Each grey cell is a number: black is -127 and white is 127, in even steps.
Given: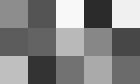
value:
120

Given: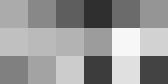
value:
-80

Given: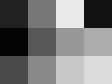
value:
-8

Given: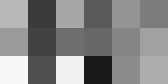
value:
-37

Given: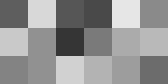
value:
-54

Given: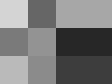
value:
-25

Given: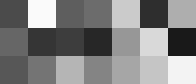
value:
75

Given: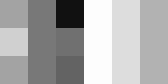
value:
125
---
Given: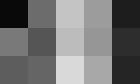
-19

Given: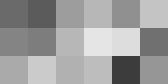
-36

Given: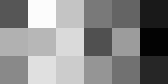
124

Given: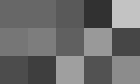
-24

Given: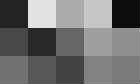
98

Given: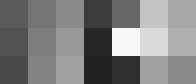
-11

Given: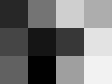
-11

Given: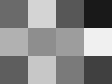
84
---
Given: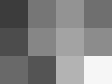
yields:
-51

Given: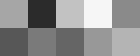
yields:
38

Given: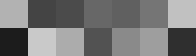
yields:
50

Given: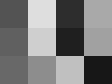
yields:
-31

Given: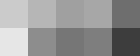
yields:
75

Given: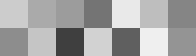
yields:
76

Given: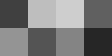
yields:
-63
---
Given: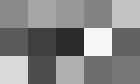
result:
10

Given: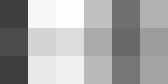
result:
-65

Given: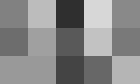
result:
1

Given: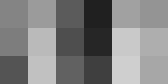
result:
4

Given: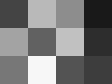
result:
-59

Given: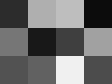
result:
-83

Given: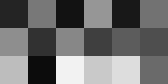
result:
-91

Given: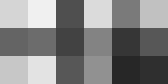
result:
85

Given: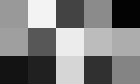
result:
25

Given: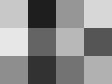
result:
72
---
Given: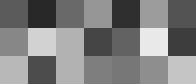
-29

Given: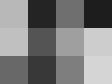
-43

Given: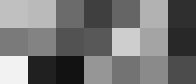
78

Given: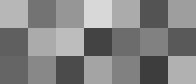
-19

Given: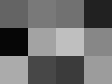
35

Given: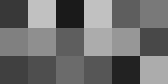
44

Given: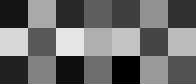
67

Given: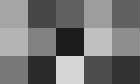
-99

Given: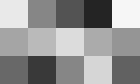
92

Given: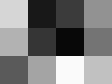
-74
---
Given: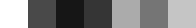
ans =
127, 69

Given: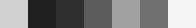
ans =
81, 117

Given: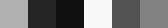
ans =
49, 2

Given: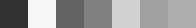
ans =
-77, 46

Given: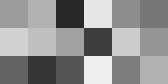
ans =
28, 50

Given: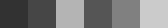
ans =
-77, 75

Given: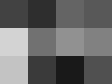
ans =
-61, -47

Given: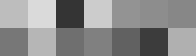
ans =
61, 48

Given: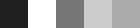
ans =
-95, 43
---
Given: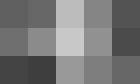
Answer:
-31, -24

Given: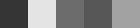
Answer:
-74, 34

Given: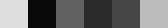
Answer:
94, 60

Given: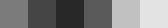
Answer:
-4, 99

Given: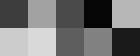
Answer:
-66, -101

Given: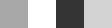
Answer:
40, 82

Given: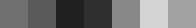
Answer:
-16, 35
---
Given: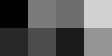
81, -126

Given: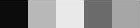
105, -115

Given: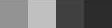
63, -84

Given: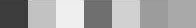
110, -67

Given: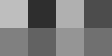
62, -81

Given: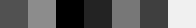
112, -127

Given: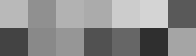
84, -80

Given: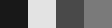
99, -103
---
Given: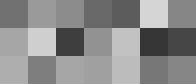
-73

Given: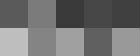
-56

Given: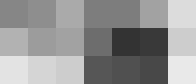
-70

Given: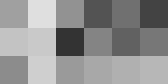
-30

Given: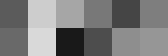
-58

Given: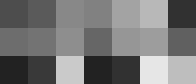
29
